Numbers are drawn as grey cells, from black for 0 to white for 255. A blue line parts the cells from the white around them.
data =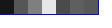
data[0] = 22
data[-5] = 127
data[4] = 75

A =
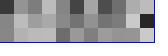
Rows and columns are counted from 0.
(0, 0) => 57
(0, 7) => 77
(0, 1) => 148
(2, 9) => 149
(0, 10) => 188
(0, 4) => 133
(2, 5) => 153
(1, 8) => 124
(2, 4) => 109

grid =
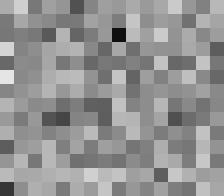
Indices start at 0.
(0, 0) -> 171
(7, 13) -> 137
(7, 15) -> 135
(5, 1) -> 137
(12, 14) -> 157
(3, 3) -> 165
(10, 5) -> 163
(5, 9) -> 100
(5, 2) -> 144
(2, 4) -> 180
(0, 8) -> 153
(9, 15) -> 122
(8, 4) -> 70
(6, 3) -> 180
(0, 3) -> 160
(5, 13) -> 191
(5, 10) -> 158
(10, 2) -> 158
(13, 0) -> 54
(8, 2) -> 152
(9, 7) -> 123
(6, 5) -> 172
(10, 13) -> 119
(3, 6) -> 136
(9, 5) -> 156
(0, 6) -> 133
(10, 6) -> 124
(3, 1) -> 132
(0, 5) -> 81
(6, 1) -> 146
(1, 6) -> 162
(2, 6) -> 124
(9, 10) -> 148
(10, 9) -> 117
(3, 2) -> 142
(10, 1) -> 151

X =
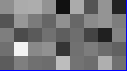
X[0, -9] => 143
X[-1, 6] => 109
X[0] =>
[143, 171, 173, 147, 17, 171, 84, 148, 35]
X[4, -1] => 112
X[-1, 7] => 175
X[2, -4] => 110
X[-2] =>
[112, 243, 137, 145, 53, 113, 125, 108, 97]
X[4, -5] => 189
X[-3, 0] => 126

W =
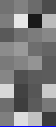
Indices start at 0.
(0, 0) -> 114
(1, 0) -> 125
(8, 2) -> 193
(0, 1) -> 129
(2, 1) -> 113
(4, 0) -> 122
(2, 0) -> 89
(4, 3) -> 91
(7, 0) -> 110
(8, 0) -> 127

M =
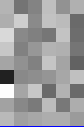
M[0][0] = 180
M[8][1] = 160
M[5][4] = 167
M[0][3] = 191
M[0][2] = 131
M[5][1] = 137
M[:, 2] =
[131, 138, 128, 151, 129, 142, 199, 122, 167]
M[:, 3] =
[191, 194, 118, 179, 197, 149, 106, 188, 173]
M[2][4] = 195
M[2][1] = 137
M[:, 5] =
[176, 106, 109, 117, 98, 192, 106, 173, 155]

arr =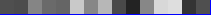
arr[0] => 79
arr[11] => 216
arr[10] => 135
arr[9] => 35
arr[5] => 201

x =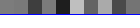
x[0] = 124
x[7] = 170
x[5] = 191
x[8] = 74

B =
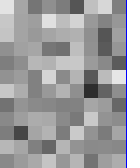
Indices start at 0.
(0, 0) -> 227
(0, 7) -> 215
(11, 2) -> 169
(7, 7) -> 156
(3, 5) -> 190
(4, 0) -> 126
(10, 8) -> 136
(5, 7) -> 187
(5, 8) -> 230
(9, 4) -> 124
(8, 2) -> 172
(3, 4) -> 112
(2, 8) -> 160
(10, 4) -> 181
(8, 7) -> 147
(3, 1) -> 161
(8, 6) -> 201
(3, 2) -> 166
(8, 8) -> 140
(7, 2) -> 138
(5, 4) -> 138
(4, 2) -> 183
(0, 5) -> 85
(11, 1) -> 155
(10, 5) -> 147
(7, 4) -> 129
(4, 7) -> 137
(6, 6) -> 45
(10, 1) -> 166
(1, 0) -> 199
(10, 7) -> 139
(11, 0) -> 137
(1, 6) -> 153

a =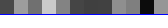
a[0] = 73
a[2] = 112
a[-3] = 127
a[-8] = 131

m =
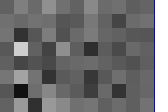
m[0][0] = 97
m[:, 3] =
[144, 111, 125, 67, 73, 51, 135, 153]
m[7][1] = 154
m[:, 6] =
[137, 120, 123, 46, 108, 55, 62, 117]
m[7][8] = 108
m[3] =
[88, 206, 97, 67, 143, 94, 46, 92, 74, 105, 97]
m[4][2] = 82
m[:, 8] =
[112, 69, 97, 74, 89, 111, 51, 108]
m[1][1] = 105
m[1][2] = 114
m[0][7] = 107
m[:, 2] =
[106, 114, 86, 97, 82, 115, 110, 48]
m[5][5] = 97
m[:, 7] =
[107, 98, 102, 92, 98, 88, 105, 96]
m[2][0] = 116
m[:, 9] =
[94, 107, 87, 105, 81, 94, 95, 95]
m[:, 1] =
[127, 105, 50, 206, 70, 163, 17, 154]
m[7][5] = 112
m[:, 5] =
[98, 89, 106, 94, 105, 97, 91, 112]
